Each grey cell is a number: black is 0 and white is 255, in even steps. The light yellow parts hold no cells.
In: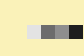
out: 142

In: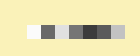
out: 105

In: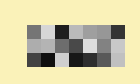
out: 30

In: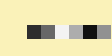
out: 103

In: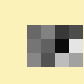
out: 76

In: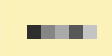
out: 134

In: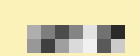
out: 76

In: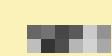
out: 78

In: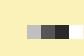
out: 192
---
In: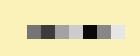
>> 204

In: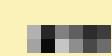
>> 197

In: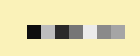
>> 118

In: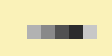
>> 137

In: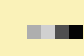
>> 174

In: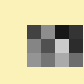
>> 148

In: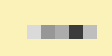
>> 151

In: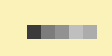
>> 124

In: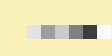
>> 201
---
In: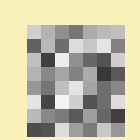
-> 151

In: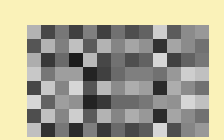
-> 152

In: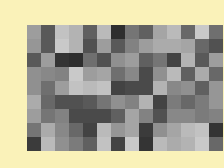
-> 104

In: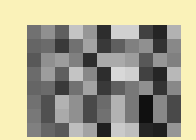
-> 150

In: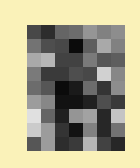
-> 39

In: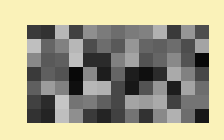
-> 23

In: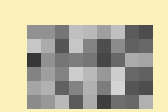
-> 177

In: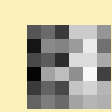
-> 175
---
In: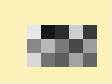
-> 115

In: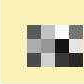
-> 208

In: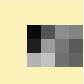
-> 193

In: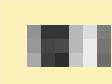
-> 62

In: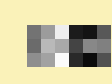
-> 162

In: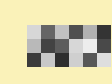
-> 200

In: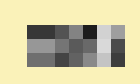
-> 111
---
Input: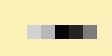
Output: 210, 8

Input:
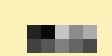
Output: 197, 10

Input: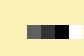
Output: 253, 5

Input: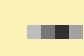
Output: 190, 48

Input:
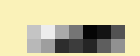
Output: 237, 5

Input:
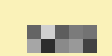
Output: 208, 45

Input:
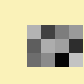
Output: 195, 5

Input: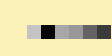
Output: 196, 5

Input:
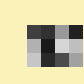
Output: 214, 25
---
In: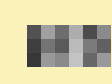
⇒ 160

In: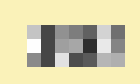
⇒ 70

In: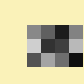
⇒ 96

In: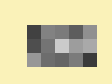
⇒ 130

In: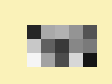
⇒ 169

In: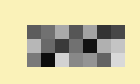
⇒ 113

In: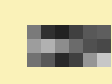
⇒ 48
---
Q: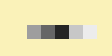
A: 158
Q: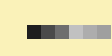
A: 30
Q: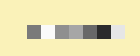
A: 122
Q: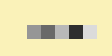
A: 150
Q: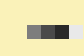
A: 125
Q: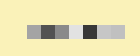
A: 164
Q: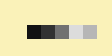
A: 18
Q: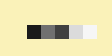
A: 26
